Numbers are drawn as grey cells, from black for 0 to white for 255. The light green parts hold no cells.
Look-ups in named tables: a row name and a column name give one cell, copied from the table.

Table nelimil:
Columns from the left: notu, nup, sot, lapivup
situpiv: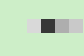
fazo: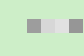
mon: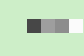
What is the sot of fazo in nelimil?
225
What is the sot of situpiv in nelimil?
174
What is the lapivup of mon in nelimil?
251
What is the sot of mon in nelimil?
141
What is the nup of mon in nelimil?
158
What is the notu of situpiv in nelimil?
217
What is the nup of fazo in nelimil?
215

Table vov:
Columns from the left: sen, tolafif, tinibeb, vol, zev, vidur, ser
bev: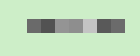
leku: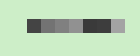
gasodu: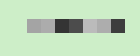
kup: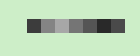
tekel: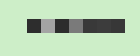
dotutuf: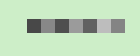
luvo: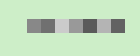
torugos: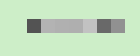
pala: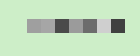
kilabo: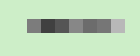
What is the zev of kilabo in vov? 108
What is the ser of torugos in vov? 145
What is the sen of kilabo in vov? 124
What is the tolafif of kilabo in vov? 64
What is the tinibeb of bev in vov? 148
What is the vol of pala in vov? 155

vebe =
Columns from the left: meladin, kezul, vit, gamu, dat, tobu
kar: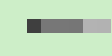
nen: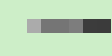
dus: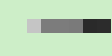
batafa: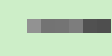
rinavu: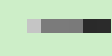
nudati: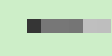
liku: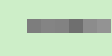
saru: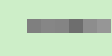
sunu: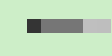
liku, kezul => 132
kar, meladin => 63
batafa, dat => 81
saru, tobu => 150
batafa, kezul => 115
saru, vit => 132
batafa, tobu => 78

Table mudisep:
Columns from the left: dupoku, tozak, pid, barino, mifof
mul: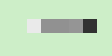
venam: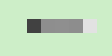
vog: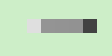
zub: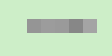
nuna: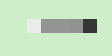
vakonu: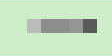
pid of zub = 154
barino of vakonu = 149
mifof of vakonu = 90
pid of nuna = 148
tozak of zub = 156
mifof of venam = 226
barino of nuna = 146
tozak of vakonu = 141
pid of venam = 143
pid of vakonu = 141
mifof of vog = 66
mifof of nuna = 54
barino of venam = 141
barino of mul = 149
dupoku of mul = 234
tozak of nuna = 148
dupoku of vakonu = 187
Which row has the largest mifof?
venam

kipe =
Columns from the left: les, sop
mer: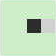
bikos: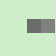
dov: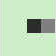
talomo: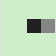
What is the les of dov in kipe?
44
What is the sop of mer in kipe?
209
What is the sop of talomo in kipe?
133
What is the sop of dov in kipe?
127
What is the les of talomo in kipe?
33
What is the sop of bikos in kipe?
128
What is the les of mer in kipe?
45
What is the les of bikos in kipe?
108
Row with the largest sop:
mer

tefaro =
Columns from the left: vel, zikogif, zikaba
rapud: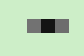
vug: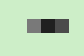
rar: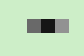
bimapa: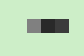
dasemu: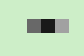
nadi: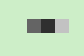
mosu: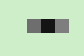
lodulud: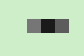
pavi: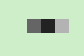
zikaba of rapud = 109
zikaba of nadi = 194
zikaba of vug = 75
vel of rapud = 114
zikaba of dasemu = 161
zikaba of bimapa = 59
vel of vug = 121
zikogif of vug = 32

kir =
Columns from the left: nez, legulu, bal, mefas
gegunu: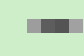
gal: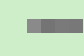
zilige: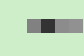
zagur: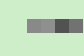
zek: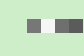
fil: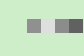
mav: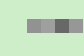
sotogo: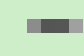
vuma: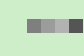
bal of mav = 104
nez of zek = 119
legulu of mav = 159
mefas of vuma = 85
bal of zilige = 140
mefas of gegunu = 161
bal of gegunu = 84
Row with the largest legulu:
zek

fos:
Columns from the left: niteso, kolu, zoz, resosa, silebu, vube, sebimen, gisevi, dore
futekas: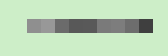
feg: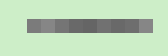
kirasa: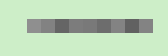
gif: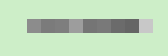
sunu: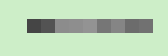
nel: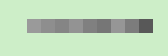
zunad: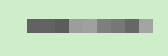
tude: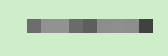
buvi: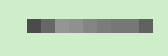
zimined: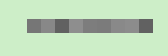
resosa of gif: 157
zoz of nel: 133
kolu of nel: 142
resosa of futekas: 88
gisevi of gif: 101
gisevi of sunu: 108
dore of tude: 65
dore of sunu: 113
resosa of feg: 105
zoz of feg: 117
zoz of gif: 126
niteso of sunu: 69
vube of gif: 121
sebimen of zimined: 137
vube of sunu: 118
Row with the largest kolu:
futekas

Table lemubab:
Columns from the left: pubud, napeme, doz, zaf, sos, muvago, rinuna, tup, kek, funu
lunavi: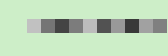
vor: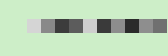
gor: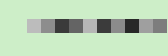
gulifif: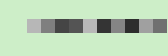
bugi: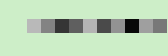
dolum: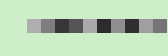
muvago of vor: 58
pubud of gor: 188
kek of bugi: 159
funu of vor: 112
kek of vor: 142
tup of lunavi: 57
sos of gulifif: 184
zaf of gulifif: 84
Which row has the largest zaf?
lunavi

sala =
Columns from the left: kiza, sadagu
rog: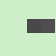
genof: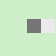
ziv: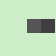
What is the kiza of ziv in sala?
85
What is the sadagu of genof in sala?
234
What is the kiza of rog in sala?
72
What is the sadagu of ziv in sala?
63
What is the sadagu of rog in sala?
78
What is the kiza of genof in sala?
117
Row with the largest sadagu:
genof

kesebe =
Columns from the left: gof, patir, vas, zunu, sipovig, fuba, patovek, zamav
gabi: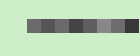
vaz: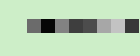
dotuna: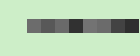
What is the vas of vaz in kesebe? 130
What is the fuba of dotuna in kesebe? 107
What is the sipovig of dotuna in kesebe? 115
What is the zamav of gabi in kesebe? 57
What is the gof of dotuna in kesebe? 108
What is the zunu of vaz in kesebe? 62
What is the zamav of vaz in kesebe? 56
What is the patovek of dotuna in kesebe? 67
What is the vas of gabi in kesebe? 106
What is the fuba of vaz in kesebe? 167
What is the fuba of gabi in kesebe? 136
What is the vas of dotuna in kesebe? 106
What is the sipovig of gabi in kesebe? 94
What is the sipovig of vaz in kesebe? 76

